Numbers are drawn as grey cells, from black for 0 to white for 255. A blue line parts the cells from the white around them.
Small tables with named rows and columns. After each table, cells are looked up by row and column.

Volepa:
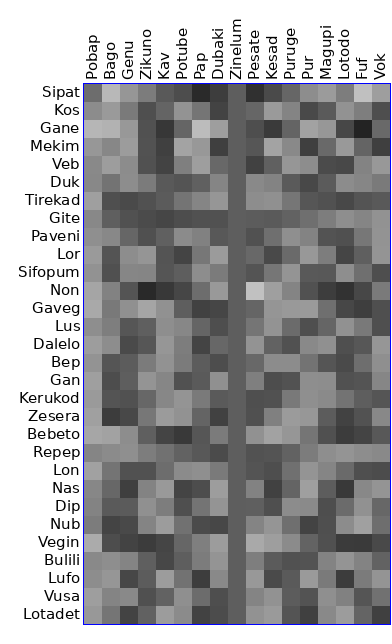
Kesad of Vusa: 146
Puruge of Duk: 90
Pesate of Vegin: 169
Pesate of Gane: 78
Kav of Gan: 134
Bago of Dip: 90
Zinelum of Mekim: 94

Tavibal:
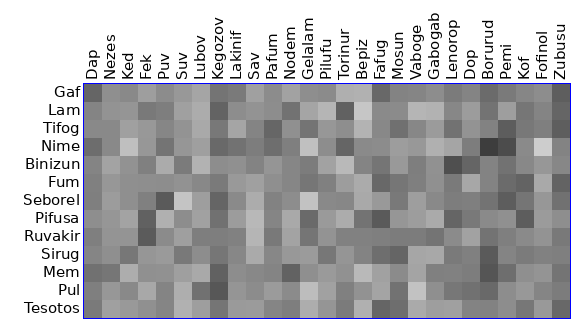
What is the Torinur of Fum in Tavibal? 157
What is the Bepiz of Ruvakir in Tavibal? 129
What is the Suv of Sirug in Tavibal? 121
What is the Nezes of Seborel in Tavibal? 156
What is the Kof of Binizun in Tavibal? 136
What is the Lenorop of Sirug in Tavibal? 122
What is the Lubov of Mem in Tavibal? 169
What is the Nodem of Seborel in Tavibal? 141
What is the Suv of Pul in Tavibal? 174
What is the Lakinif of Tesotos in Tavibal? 154
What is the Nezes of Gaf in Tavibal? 143
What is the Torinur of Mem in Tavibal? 145
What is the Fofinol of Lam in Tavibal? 132
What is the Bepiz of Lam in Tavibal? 198
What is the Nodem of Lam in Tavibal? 114
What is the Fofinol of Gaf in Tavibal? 141
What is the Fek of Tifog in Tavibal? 152

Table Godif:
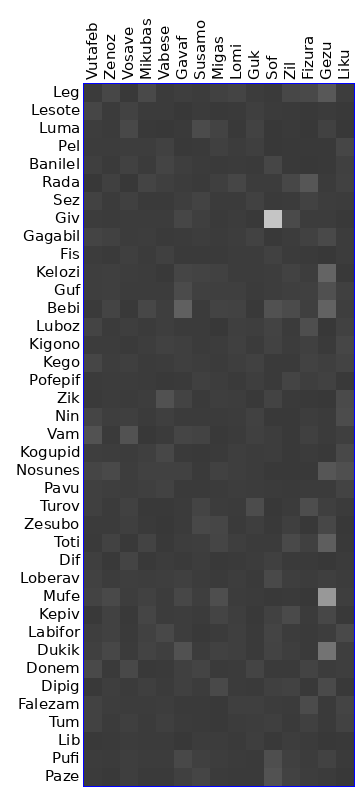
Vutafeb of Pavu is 64
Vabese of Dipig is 59
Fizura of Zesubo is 56
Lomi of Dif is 58
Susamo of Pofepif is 64
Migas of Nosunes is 65
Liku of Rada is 65
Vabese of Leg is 59
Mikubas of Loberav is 61
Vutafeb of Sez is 66
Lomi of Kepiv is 62
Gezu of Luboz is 56
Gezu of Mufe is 152
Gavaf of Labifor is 61
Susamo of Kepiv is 59
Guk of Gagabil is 66
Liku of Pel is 70
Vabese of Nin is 63
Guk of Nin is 65

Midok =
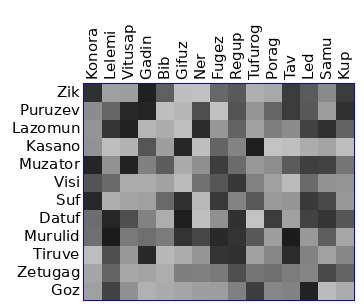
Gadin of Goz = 176
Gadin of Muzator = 128
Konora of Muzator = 37
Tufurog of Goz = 62
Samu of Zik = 138
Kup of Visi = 149
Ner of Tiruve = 149
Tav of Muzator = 91

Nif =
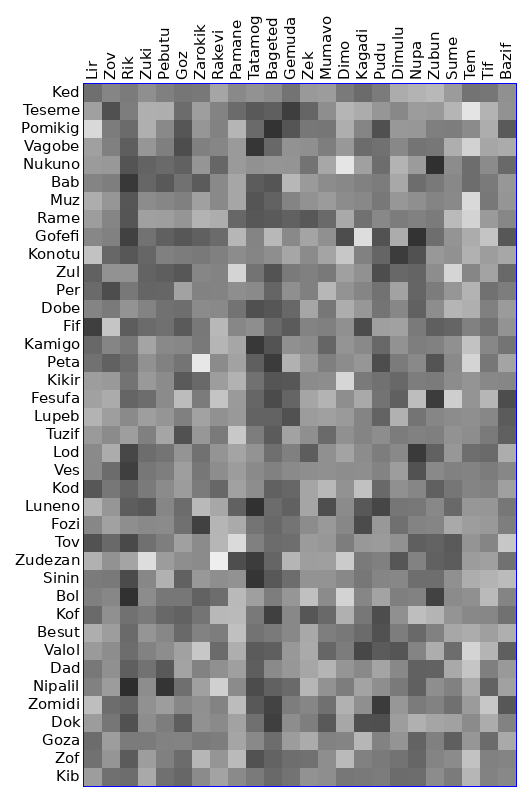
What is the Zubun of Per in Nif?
124
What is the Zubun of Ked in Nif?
184
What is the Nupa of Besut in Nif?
105
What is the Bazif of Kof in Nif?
113
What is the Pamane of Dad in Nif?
159
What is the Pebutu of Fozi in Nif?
139
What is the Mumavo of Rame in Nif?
106
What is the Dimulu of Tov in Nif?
145
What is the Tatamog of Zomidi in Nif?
88
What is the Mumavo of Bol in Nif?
139
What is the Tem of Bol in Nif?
144
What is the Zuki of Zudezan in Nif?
221
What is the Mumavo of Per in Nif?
183
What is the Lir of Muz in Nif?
173
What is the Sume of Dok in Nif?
161
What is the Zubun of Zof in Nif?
132
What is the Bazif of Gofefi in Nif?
87
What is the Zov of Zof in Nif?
149
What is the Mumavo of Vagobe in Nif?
126

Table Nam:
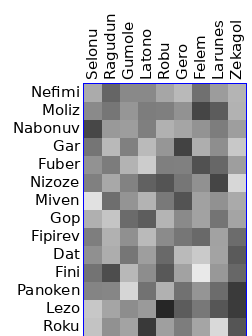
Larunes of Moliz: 92
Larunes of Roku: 217
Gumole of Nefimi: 137
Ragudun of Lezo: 165
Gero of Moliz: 146
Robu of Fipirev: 139
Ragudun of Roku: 145
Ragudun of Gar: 185
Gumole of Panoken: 214
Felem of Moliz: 69
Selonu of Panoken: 132
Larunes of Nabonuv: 125
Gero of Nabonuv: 165
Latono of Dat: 158
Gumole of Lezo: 141
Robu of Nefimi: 166
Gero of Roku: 125

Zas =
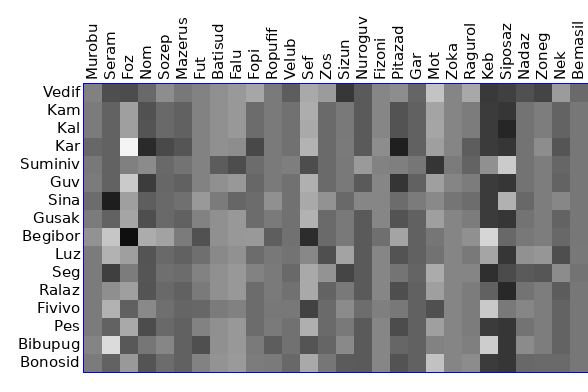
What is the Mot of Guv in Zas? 159
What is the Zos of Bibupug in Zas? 101
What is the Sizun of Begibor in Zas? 121
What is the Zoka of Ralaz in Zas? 133
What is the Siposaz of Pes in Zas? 54
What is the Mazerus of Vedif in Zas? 120
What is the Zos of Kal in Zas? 106
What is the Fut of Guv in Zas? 130
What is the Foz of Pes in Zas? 169
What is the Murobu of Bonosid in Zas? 123
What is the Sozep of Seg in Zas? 111
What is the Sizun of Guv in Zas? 121
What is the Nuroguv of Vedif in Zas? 90
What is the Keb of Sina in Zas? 59
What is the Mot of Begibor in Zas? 118
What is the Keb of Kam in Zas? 59

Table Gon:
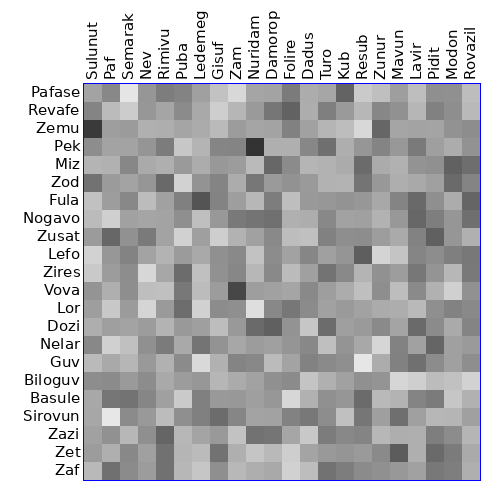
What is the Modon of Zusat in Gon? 150
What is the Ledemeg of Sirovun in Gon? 128
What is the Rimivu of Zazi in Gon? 101
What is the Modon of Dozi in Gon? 170
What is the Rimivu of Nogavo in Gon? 163
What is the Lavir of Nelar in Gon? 161
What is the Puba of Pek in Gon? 199
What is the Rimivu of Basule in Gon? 160
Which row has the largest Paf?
Sirovun

